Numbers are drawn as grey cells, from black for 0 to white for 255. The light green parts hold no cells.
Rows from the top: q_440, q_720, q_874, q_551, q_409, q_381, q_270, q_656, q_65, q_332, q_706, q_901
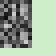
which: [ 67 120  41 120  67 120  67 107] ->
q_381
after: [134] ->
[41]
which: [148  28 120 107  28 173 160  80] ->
q_65
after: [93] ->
[80]
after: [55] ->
[120]
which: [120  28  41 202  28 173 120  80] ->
q_551

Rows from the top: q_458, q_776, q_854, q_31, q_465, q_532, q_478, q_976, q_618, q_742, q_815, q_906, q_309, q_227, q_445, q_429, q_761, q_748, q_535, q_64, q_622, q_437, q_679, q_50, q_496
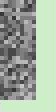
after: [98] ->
[84]
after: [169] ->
[155]
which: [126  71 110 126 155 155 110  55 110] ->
q_776
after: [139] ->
[110]

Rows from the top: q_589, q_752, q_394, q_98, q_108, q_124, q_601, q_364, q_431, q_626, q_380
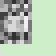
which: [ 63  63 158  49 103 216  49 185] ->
q_98
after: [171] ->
[103]
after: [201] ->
[185]
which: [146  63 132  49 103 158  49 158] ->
q_431
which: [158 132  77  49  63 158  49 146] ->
q_626
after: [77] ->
[49]
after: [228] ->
[119]

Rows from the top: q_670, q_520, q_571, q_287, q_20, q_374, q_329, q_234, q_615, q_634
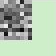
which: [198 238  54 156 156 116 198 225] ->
q_329
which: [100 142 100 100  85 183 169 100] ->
q_374
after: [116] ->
[198]
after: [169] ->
[100]

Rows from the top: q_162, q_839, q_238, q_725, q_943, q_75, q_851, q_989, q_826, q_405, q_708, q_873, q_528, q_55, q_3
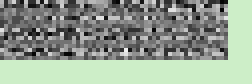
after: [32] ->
[169]
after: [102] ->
[128]

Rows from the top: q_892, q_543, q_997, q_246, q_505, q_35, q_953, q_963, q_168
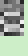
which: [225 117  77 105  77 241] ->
q_35
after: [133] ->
[105]

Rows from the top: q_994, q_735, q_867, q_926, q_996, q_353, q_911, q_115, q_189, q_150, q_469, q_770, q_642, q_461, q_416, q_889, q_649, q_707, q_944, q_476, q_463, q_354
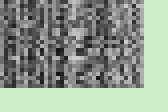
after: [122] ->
[175]
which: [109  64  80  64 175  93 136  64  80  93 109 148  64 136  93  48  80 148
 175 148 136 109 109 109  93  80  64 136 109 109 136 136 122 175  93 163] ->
q_889

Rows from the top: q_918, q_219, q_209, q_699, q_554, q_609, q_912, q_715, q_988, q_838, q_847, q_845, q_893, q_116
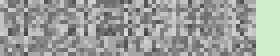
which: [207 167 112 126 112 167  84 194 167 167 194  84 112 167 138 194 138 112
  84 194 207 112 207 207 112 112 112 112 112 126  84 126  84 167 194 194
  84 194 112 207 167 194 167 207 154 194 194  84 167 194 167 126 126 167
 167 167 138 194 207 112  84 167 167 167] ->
q_918
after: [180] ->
[167]
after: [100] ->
[126]
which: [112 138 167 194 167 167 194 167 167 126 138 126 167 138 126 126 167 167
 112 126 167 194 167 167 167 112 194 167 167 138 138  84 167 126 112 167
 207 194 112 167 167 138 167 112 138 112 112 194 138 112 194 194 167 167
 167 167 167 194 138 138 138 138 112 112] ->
q_847
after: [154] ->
[194]

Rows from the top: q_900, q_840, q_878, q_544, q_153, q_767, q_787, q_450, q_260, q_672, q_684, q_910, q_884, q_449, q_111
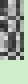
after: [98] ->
[53]
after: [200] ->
[155]

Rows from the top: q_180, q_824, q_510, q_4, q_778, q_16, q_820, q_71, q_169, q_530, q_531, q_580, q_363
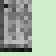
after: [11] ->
[41]
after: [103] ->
[144]
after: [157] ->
[144]
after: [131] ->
[115]

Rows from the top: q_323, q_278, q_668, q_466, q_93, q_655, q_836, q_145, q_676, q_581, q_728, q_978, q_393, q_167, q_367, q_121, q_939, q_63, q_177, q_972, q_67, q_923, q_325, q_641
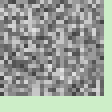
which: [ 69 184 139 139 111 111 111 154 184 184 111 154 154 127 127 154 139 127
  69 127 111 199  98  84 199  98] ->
q_923
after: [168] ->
[154]

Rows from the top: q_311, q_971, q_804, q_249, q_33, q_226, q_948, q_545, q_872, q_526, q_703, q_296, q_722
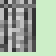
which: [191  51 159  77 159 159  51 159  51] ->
q_249
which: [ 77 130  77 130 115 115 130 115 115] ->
q_971
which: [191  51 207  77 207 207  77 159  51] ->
q_804
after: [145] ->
[51]
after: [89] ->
[159]
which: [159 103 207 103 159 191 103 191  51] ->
q_226
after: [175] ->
[77]

